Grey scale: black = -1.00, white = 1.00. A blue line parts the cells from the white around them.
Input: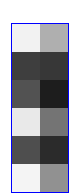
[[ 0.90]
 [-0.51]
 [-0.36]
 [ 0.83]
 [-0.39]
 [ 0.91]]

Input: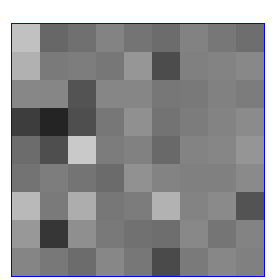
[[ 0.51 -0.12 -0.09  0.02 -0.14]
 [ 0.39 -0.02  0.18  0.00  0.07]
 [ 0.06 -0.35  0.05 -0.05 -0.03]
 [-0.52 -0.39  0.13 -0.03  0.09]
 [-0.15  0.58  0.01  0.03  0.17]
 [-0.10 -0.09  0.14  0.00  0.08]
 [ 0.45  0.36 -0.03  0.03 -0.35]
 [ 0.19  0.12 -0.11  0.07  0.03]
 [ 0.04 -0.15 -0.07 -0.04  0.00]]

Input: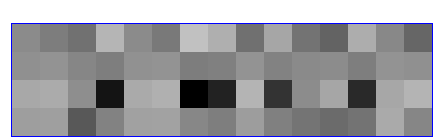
[[ 0.09 -0.11  0.09  0.51 -0.12 -0.10  0.36 -0.20]
 [ 0.13  0.05  0.14 -0.02  0.15  0.08 -0.01  0.13]
 [ 0.32  0.11  0.33 -1.00  0.41  0.10 -0.68  0.41]
 [ 0.24 -0.31  0.26  0.06  0.23 -0.09 -0.10  0.05]]

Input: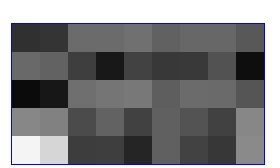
[[-0.62 -0.16 -0.12 -0.19 -0.31]
 [-0.18 -0.51 -0.48 -0.55 -0.89]
 [-0.91 -0.13 -0.06 -0.16 -0.33]
 [ 0.06 -0.41 -0.49 -0.35  0.06]
 [ 0.91 -0.52 -0.71 -0.48  0.08]]

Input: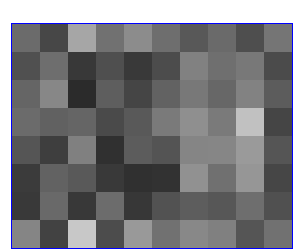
[[-0.16  0.30  0.10 -0.31 -0.39]
 [-0.37 -0.56 -0.55  0.01 -0.06]
 [-0.21 -0.66 -0.46 -0.06  0.02]
 [-0.16 -0.21 -0.30  0.12  0.51]
 [-0.33  0.00 -0.28  0.04  0.21]
 [-0.54 -0.30 -0.62  0.14  0.18]
 [-0.55 -0.56 -0.57 -0.27 -0.14]
 [ 0.04  0.57  0.20  0.07 -0.33]]

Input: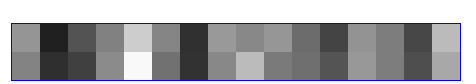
[[ 0.17 -0.35  0.61 -0.62  0.07 -0.15  0.15 -0.44]
 [ 0.03 -0.50  0.95 -0.61  0.47 -0.13  0.19 -0.39]]

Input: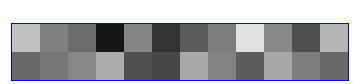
[[ 0.51 -0.15  0.04 -0.29  0.76 -0.38]
 [-0.18  0.05 -0.38  0.32 -0.27 -0.02]]

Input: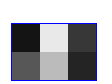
[[-0.84 -0.57]
 [-0.32 -0.72]]
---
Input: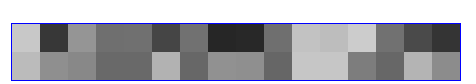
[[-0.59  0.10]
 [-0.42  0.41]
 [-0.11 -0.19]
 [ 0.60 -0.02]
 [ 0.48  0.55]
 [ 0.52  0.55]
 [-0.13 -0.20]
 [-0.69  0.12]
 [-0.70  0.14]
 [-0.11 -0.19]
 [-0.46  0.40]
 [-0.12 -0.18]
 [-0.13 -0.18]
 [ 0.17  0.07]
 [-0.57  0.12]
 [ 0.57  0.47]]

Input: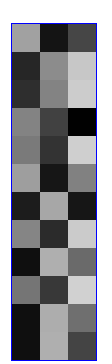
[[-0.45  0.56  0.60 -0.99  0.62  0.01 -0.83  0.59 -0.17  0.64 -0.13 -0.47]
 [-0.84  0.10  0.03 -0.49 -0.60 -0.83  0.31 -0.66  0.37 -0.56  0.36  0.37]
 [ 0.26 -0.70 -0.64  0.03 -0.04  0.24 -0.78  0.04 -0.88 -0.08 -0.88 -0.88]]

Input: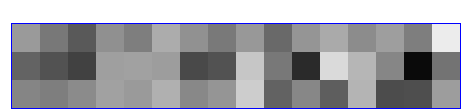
[[ 0.85 -0.10  0.23]
 [-0.01 -0.92 -0.39]
 [ 0.24  0.05 -0.40]
 [ 0.10  0.43  0.41]
 [ 0.33  0.71 -0.26]
 [ 0.17 -0.67  0.06]
 [-0.18 -0.06 -0.23]
 [ 0.19  0.55  0.61]
 [-0.05 -0.36  0.17]
 [ 0.14 -0.43  0.07]
 [ 0.35  0.23  0.38]
 [-0.01  0.26  0.21]
 [ 0.13  0.25  0.26]
 [-0.30 -0.49  0.09]
 [-0.06 -0.36 -0.01]
 [ 0.21 -0.22  0.04]]

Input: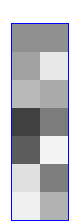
[[ 0.14  0.82  0.33 -0.03  0.91 -0.01  0.40]
 [ 0.13  0.27  0.45 -0.50 -0.27  0.76  0.88]]

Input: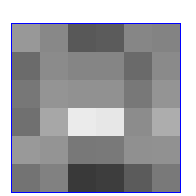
[[ 0.03  0.08  0.16  0.36  0.14 -0.05]
 [ 0.05 -0.17 -0.06  0.10  0.13 -0.29]
 [-0.29  0.04  0.14  0.81 -0.05 -0.52]
 [-0.31  0.04  0.14  0.84 -0.06 -0.55]
 [ 0.07  0.09  0.16  0.31  0.16  0.01]
 [ 0.19 -0.16 -0.07 -0.12  0.20 -0.10]]

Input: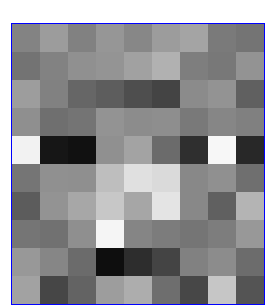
[[-0.09  0.15 -0.25  0.00 -0.69 -0.13  0.41  0.19 -0.15 -0.34]
 [-0.04 -0.06  0.15  0.05  0.94  0.13 -0.25 -0.02  0.10  0.55]
 [ 0.29 -0.01  0.09 -0.05 -0.63  0.07  0.07 -0.08  0.01 -0.44]
 [ 0.22  0.39 -0.47  0.11 -0.16  0.71  0.79 -0.03 -0.47 -0.14]
 [ 0.06  0.26 -0.39  0.10  0.28  0.76  0.30  0.04 -0.65  0.36]
 [ 0.18  0.16 -0.27  0.15  0.13  0.49  0.56  0.92 -0.89  0.23]
 [ 0.01  0.13 -0.20 -0.09 -0.87  0.12  0.31  0.12 -0.16 -0.22]
 [ 0.22  0.02  0.01 -0.13 -0.83  0.13  0.15 -0.11  0.05 -0.45]
 [ 0.03 -0.10  0.23  0.12  0.90 -0.08 -0.28 -0.08  0.19  0.27]]
